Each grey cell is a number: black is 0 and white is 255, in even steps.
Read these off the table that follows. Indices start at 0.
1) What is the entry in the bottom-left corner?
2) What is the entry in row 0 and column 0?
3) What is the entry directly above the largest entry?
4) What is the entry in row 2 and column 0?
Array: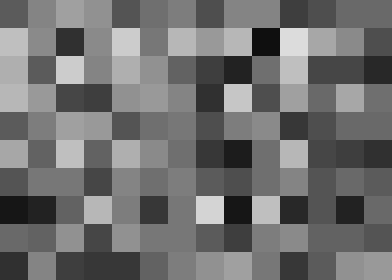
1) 48
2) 91
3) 62
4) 175

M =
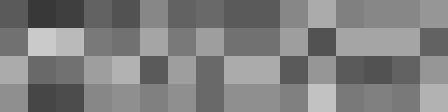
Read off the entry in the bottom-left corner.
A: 143
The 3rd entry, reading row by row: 63
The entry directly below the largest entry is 105
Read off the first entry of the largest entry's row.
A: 113
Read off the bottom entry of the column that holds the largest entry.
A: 70
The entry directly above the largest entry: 56
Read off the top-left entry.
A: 90
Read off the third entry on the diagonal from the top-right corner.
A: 82
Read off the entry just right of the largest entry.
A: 186
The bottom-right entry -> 178
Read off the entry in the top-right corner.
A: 150
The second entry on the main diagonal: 202
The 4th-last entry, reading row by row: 121
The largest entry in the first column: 171
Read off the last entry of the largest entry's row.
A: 98

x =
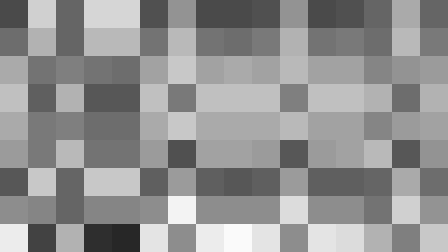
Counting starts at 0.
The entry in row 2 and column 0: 170
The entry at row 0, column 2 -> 101
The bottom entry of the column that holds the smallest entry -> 39
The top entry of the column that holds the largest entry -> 74
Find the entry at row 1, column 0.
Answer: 109
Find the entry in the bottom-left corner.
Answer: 236
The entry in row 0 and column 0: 74
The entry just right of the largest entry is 228
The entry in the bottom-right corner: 200
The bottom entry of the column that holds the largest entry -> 250
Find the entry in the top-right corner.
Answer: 101
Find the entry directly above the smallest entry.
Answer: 133
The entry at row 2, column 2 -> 127
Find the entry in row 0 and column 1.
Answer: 208
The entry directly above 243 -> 155
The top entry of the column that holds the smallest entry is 214
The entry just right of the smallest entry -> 228

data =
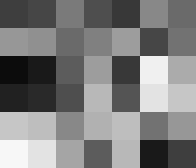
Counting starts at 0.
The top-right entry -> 106
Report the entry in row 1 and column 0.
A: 151
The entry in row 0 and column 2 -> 122
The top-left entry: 62
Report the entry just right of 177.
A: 190
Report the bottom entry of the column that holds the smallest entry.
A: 247
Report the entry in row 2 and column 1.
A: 25
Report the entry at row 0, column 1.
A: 70
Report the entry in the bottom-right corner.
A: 62
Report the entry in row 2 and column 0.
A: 12
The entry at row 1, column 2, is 106
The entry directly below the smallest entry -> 33

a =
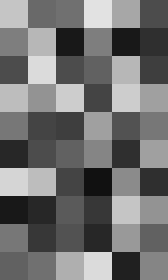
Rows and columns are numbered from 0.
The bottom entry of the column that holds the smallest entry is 219
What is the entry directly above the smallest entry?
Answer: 133
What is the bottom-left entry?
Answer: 97
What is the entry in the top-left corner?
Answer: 197
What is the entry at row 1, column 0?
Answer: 126
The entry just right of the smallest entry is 139
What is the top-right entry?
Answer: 76
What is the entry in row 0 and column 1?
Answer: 105
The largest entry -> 226
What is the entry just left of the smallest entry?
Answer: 68
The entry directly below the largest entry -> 126
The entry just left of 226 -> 112
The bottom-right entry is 133

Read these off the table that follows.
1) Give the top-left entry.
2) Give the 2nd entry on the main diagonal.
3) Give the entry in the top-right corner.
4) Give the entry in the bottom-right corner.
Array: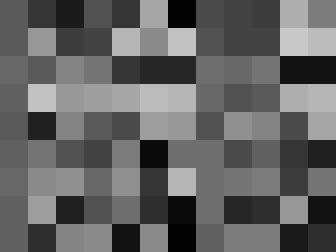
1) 90
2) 151
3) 124
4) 47
